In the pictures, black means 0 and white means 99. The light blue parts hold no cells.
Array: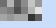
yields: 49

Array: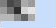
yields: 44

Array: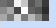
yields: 65

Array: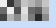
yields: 92

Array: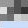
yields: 38

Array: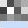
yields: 99

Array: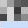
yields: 84

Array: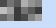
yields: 62

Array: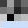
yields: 51

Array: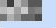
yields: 79
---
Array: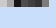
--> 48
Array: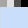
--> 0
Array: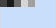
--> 62
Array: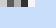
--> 95
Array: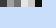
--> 6
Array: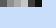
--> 6
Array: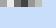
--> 74
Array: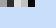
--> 3
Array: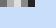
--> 14
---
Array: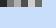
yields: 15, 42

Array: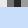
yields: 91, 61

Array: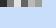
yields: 17, 61

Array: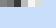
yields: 51, 85

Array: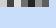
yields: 80, 37

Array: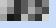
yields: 77, 82

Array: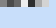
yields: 51, 82

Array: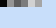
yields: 2, 64

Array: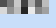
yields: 31, 62

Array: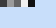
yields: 23, 6
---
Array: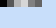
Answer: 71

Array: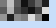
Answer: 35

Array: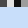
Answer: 7

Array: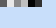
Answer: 53

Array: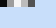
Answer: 95

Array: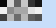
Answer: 37

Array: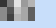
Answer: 88

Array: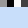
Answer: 97
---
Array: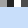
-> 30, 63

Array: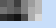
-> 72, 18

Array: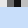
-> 74, 90

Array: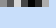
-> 67, 56

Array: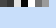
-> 60, 27

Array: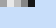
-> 8, 63

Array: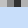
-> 69, 75

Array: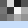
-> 31, 41
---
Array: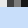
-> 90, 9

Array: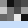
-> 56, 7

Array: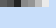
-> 36, 91

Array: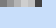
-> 48, 26

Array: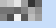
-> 73, 61

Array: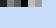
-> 14, 61

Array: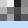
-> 81, 35

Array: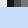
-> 90, 46

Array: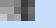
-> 55, 39
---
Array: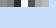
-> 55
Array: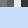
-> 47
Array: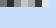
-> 45
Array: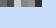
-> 41
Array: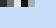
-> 18
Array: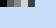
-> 3
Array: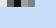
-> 89
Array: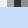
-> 93
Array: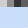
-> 80
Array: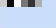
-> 79
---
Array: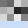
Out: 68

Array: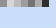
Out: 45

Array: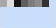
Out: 48

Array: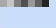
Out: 59

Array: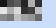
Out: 68

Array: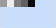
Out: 4

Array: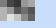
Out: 65

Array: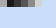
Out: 54
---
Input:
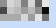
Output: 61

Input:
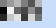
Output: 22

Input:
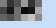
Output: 66

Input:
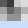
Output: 57

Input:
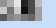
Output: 46

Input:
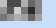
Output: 62

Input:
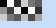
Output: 74

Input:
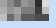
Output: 36
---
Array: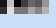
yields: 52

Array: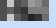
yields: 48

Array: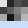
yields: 49

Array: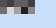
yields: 13

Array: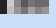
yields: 52

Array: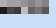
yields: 45

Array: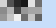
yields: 64
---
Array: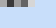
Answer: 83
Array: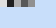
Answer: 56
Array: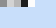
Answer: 98
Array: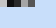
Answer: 33
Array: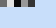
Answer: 20
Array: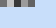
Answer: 38
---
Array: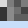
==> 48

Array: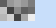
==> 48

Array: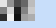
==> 73

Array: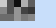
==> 36

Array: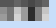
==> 39

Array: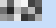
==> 38

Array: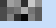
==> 56

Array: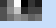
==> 10

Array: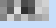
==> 81

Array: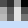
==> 1
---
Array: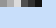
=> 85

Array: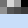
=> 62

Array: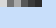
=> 66

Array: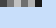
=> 75

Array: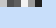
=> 37

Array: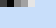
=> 52
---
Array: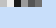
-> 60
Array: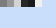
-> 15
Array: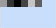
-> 26
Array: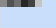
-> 15
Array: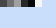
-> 15
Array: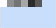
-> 65
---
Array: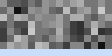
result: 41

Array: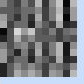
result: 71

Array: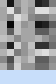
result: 58

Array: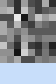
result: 51

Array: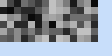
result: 21

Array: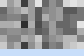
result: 83
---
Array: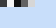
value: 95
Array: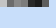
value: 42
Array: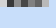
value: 22
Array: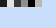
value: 88
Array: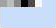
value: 73
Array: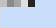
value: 54
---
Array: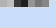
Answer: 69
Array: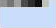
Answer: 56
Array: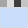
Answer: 64
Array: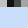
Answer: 75
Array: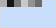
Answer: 68
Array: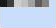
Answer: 9
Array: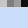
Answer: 77
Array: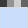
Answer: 22
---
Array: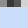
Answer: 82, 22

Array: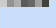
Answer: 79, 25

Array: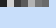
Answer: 81, 13

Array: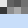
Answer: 89, 21

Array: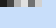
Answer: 87, 11

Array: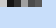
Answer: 79, 8

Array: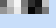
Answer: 95, 2
